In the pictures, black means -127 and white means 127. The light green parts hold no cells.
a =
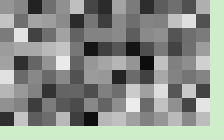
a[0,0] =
21
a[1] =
[67, -16, 36, 30, 11, -84, -9, -65, 9, -17, 4, 1, 64, 95, -46]
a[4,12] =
0
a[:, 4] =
[16, 11, 34, 68, 106, 10, -27, -39, 56]
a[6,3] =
-76
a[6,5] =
-26
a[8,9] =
32
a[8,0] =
-80
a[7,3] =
-3
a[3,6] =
-106
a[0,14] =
47
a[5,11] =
40
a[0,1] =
6
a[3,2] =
41
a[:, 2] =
[-93, 36, -61, 41, -26, 8, 2, -66, -33]
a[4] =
[34, -80, -26, 20, 106, -28, 23, 37, 53, 21, -114, 65, 0, 14, 80]
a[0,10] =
-82
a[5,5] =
-46
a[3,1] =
40
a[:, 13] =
[-47, 95, -16, -15, 14, -10, 73, -58, 9]
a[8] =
[-80, 68, -33, -18, 56, -65, -113, 55, 64, 32, 1, 22, 58, 9, 60]
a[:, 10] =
[-82, 4, 10, -48, -114, -62, 32, -21, 1]
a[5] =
[97, -21, 8, -22, 10, -46, 27, 24, -92, -20, -62, 40, 3, -10, 4]
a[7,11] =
66
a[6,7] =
0
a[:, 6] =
[-57, -9, 3, -106, 23, 27, -49, 8, -113]
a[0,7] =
-84
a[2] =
[-4, 99, -61, -16, 34, -29, 3, 3, 10, -34, 10, 15, -43, -16, -4]

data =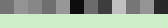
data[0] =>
-12
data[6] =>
-20
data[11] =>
-87
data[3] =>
-16

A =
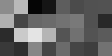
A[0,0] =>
12
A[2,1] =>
74
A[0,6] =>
-46
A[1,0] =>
48
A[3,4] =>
-20
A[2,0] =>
-84
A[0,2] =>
-122
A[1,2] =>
-24
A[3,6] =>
-65
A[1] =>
[48, -58, -24, -20, -13, -6, -46, -87]

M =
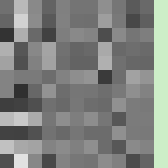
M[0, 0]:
-15
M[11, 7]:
12
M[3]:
[48, -41, 8, 36, -14, -26, -22, 41, -22, -17, -21]
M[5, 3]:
-18
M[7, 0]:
-65
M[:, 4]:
[0, 1, -1, -14, -17, 2, -18, -22, 14, -22, 11, 3]
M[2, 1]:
46
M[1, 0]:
-26
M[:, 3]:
[-28, -38, -62, 36, 34, -18, 19, -15, -9, -13, 3, -55]
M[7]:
[-65, -62, -48, -15, -22, -8, -18, -21, 17, -4, -6]
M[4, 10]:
-25
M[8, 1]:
73
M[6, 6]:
-10
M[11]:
[-48, 97, 7, -55, 3, -8, -11, 12, 0, -52, -27]
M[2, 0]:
-76
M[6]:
[3, -79, -24, 19, -18, -9, -10, -17, -6, 15, 2]
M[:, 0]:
[-15, -26, -76, 48, 34, 3, 3, -65, 58, -61, 65, -48]
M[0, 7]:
15
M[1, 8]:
-6
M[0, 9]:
-37
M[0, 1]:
57
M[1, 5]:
-15
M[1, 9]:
-55
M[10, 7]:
-19
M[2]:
[-76, 46, -22, -62, -1, 9, 4, -50, 10, -10, -1]

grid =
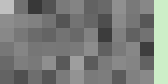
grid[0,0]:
64
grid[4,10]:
-29
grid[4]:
[-22, -1, -6, 15, -38, 30, -36, -4, 9, 4, -29]
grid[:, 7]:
[-22, -49, -67, -31, -4, -2]
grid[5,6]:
-5
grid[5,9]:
1
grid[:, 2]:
[-71, 1, -20, -9, -6, -17]
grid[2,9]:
-30
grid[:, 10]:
[7, -40, -13, -65, -29, 9]
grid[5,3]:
-41
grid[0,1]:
-14
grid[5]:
[-28, -47, -17, -41, -4, 19, -5, -2, -35, 1, 9]
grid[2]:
[8, -7, -20, -27, -12, -22, 2, -67, 0, -30, -13]
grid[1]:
[13, 6, 1, -12, -43, -12, -25, -49, 10, -9, -40]
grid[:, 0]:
[64, 13, 8, -8, -22, -28]
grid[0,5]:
4

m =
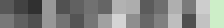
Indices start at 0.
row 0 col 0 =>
-39
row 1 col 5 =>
-43
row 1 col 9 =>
14
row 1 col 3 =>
23
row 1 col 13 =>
-48
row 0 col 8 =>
50
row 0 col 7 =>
-26
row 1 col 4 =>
-12
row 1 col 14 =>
66
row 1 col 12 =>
62

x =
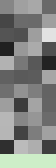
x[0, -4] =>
6
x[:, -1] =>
[-22, 31, 98, -48, -93, 38, -28, -27, -20, 33, -65]
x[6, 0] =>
-16
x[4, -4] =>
50
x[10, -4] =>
-80
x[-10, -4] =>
-57
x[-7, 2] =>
-39
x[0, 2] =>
40
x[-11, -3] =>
32
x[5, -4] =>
-30
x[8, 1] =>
7
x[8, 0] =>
55

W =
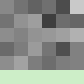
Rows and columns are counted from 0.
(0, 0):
8
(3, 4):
-48
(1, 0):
-12
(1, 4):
-18
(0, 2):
-29
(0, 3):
-15
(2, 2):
19
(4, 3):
-18
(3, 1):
-2

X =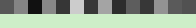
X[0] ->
-40
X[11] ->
19
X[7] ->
36
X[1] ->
4
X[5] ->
76

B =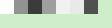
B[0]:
126
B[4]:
113
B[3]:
30
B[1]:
18

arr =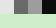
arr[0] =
101
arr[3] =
-115
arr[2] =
29
